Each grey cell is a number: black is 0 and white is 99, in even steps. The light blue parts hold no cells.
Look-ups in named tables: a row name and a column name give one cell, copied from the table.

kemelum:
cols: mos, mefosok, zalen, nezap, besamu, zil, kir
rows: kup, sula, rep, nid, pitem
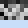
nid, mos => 2
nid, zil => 77
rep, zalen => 37
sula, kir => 28
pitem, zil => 77
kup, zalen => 22
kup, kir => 22
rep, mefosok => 82
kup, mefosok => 14
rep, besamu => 68
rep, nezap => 85
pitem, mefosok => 9
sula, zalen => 55
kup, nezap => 26
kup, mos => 17
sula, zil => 38
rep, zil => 35
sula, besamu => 76
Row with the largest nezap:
rep

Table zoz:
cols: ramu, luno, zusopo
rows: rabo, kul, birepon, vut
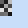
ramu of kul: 13
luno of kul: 66
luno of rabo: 11
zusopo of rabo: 73
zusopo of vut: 8
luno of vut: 46
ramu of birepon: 88
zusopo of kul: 30
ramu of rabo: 38
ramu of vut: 42
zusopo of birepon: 87
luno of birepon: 19

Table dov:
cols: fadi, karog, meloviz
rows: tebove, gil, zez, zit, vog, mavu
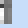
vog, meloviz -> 50
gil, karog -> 43
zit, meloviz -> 51
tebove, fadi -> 72
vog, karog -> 46
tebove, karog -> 45
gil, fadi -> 25
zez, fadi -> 95
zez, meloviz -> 50
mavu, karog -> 45
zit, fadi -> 98
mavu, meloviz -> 48

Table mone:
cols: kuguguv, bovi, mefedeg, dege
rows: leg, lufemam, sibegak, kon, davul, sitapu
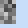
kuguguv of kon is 60
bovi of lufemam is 35
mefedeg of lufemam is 56
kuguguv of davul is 43
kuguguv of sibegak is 70
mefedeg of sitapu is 40
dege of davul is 69
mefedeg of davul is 37
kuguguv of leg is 49
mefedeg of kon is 46
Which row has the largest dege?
leg

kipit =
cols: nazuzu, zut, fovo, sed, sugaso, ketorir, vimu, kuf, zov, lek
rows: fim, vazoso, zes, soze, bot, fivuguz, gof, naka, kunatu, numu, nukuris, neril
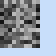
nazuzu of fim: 30
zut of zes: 22
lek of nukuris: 49
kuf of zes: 53
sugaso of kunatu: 33
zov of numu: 29
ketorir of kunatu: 31
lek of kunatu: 32
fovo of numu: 31
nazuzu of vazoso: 23
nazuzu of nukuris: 24
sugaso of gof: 64
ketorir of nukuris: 25
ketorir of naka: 73
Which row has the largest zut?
fim

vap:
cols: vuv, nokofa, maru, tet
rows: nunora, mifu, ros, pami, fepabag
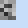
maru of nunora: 61
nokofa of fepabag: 52
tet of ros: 72
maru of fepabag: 35
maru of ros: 63
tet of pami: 77
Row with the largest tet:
pami

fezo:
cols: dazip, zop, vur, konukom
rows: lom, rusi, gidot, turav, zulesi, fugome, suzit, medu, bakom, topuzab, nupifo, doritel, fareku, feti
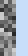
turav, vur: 45
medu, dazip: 82
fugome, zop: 40
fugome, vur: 53
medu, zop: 23
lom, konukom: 71
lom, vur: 38
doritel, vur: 64
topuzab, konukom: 45
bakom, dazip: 61
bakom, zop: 67
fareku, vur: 59
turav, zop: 35

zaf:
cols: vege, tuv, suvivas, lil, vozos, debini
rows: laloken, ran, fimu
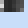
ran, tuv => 18
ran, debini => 31
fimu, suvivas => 15
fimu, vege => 45
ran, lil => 22
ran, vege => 85
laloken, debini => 30
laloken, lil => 20
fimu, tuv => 17
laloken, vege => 68
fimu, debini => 43
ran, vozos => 29
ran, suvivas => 16
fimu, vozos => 28
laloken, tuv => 18
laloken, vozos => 27
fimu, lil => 19
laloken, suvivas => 16
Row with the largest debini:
fimu

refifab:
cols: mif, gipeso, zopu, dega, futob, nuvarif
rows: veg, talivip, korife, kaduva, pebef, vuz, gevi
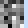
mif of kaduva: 50
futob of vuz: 63
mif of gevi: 73
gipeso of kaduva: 55
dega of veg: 17
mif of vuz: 55
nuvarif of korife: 45
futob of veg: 40
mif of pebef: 64
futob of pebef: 59
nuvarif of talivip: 57
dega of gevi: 70
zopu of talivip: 37
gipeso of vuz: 33
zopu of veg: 23
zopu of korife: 47
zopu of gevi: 1
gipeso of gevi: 73
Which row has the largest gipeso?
gevi

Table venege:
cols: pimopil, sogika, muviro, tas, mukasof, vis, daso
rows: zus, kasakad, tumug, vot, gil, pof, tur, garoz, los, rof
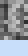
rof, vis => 31
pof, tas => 67
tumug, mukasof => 44
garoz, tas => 63
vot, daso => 33
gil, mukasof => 43
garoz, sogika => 27
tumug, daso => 65
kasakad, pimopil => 27
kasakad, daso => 73
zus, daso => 43
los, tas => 50
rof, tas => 39
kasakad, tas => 70
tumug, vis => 35
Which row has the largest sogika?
rof

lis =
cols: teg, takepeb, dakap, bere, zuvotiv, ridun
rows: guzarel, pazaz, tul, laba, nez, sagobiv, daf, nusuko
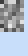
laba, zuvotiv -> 53
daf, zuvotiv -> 40
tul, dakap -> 61
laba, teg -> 56
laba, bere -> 35
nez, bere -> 69
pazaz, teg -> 82

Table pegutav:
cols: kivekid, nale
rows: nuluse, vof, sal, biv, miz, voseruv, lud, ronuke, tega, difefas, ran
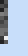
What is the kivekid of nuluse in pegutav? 13
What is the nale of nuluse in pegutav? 32
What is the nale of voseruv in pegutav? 37
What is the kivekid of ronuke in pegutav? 44
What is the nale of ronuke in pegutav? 43
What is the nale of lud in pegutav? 35
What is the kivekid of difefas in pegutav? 22
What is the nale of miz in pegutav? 24
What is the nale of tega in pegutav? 35
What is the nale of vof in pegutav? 24

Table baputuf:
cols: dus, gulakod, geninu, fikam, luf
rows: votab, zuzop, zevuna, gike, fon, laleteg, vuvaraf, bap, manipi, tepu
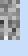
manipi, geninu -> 53
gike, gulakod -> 55
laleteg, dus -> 22
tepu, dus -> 43
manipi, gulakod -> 75
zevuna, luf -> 51
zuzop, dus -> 46
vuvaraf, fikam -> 60
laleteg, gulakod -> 74
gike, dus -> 54
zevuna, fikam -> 72
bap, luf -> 70
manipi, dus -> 51
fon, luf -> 59

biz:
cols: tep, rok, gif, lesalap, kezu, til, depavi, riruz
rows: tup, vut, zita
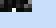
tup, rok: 4
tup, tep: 29
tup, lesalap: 3
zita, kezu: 3
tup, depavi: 3
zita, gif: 8
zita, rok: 4
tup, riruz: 54
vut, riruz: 25
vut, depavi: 38
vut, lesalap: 3
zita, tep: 4
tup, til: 5
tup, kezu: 11
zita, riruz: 8
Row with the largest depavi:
vut

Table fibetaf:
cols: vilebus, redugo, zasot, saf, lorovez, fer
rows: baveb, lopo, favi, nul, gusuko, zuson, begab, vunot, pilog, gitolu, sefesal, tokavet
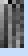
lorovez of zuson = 29
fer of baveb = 34
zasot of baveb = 2
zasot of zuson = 48
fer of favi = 20
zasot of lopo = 57
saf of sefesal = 31
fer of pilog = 43
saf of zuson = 27
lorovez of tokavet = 59
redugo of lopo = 34
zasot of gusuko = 46
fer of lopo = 14
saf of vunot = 24
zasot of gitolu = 53
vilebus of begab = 50
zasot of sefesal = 49
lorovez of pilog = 51
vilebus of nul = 59
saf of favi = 23
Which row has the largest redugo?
baveb

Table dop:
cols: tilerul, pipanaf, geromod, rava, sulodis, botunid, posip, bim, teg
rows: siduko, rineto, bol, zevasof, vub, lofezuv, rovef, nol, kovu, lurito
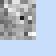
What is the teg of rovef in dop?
72
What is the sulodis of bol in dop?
70
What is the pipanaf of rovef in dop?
44
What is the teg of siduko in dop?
80
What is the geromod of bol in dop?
91
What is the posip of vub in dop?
52
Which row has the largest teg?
kovu

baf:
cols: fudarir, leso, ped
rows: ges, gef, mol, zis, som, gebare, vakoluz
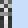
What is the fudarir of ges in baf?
30
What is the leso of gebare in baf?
89
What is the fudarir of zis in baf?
58
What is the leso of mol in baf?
88
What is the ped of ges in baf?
39
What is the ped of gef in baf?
73
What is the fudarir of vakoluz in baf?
22
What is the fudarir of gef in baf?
82

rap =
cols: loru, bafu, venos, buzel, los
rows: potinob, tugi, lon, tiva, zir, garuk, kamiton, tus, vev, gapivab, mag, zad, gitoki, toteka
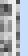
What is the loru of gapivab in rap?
69
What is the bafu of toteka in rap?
83
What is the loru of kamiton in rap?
45
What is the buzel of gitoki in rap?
92
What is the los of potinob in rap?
29
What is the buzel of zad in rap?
92
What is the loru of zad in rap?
69
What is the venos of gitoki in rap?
42

